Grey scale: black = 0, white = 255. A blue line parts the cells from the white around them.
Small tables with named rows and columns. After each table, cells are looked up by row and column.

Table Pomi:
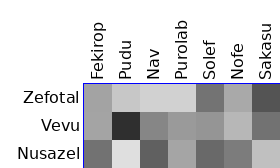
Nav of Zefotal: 209
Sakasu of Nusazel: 192
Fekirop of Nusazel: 114
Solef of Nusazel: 105
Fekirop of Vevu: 164
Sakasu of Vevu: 114
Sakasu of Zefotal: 84
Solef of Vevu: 149
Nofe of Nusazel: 124
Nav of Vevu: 134
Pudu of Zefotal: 199
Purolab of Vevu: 154
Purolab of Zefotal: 209
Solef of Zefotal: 115
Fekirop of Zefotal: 163
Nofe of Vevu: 183

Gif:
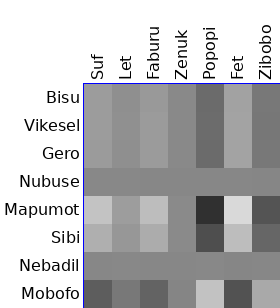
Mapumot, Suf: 195
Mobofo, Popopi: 194
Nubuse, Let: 136
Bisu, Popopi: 107
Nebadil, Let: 136
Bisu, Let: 143
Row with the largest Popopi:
Mobofo

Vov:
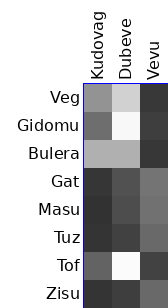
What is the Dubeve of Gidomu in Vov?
248
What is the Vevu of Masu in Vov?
113
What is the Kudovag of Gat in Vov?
54
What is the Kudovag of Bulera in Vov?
176
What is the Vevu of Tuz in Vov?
105
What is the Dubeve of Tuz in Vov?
65
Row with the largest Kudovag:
Bulera

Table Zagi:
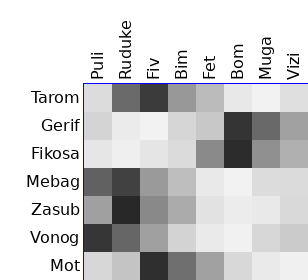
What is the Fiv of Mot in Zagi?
47
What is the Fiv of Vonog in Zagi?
160
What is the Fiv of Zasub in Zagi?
137
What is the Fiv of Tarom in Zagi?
59
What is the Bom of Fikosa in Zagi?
44
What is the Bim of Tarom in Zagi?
152
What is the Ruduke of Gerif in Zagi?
235
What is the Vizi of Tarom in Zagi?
223
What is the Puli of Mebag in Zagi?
97
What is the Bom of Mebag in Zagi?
242
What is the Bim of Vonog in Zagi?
211
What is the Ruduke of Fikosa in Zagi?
239
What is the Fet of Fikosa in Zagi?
138
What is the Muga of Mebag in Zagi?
220
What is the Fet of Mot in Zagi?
161
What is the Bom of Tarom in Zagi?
232
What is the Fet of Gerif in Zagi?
200

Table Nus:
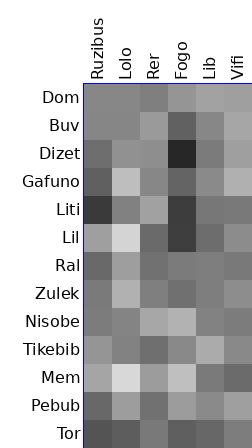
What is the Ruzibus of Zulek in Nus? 122
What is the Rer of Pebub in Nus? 113
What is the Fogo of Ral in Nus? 123
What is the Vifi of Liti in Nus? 121
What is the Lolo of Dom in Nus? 135
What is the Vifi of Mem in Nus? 107
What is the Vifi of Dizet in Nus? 159
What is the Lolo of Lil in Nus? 212
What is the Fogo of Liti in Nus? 61
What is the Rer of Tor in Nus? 121
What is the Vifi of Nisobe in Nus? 124
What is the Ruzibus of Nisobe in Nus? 124
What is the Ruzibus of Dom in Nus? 135
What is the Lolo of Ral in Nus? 158
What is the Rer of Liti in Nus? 161
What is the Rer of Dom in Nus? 127
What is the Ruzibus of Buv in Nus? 134
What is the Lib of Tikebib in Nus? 171
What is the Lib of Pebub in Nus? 138

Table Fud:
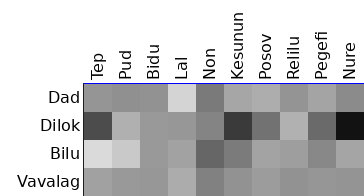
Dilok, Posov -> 114
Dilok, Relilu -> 177
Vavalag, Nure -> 148
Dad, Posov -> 173
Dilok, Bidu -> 153
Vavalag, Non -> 129
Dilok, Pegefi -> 106
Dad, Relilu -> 148
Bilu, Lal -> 162
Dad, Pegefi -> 164
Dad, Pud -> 144
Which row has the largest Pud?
Bilu

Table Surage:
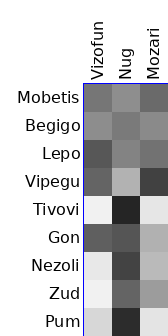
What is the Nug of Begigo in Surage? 122
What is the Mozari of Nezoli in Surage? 186
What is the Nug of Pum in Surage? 44
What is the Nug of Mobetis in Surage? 142
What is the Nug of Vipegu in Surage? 178
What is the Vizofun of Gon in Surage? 95
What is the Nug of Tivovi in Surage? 37
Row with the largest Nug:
Vipegu

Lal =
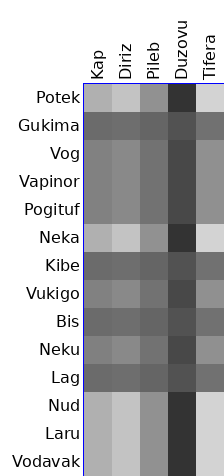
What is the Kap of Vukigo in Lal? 129
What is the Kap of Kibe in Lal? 107
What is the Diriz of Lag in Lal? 110
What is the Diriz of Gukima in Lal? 110
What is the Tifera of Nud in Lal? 211
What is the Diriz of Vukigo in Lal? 137
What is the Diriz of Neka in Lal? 195
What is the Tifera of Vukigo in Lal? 144
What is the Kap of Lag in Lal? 107
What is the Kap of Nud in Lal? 176
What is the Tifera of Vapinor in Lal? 144
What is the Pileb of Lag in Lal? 101
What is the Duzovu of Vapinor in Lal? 72
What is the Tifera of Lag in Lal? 113
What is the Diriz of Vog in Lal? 137
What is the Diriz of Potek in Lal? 195
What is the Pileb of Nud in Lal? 145
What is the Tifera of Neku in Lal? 144
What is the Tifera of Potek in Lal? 211

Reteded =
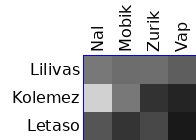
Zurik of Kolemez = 50
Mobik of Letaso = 52
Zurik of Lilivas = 110
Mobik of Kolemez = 120
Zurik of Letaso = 72
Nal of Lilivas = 120
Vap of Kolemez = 36
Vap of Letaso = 25
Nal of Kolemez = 209
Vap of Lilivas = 94
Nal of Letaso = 85
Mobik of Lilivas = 109

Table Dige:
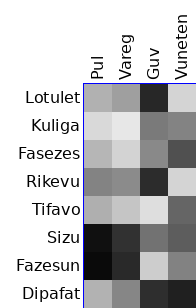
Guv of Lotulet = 39
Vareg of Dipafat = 134
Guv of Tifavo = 222
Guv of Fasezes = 137
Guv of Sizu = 114
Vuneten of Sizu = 93
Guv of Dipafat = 46

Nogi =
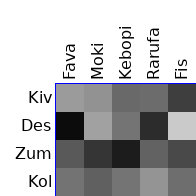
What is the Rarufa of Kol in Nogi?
148
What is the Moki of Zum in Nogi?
53
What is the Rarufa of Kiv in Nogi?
108
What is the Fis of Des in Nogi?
202
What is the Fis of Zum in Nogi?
73
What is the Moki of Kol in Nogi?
96
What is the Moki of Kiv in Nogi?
146
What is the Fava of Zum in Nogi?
89
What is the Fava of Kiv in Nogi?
155
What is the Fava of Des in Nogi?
12
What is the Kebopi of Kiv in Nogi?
105
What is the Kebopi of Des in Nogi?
116
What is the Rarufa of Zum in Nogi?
98
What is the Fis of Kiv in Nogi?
62
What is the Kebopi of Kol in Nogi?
116
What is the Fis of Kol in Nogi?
110
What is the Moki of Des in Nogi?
161
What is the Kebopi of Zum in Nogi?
28
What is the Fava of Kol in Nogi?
115
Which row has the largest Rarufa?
Kol

